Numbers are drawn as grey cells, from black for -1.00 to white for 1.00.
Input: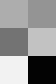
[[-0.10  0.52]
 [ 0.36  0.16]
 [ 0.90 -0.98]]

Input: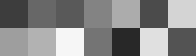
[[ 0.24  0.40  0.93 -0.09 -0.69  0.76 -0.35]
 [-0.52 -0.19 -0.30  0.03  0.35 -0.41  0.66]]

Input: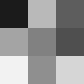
[[-0.79  0.45 -0.27]
 [ 0.90  0.12  0.68]
 [ 0.29  0.01 -0.38]]

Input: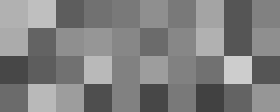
[[ 0.39  0.50 -0.27 -0.11 -0.05  0.12 -0.05  0.29 -0.33  0.01]
 [-0.16  0.45  0.23 -0.39  0.01 -0.44 -0.05 -0.49 -0.22  0.18]
 [ 0.34 -0.22  0.12  0.18  0.06 -0.16  0.06  0.39 -0.33  0.12]
 [-0.44 -0.27 -0.11  0.45  0.01  0.23  0.01 -0.11  0.61 -0.33]]

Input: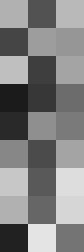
[[-0.74  0.79 -0.09]
 [-0.46  0.23  0.18]
 [-0.68  0.12 -0.04]
 [ 0.39 -0.20  0.68]
 [ 0.56 -0.30  0.73]
 [ 0.39 -0.36  0.45]
 [ 0.06 -0.41  0.29]
 [ 0.50 -0.51  0.29]
 [-0.79 -0.57 -0.15]]

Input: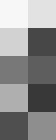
[[ 0.94  0.77]
 [-0.38  0.11]
 [-0.06 -0.26]
 [ 0.65 -0.44]
 [ 0.37 -0.56]]
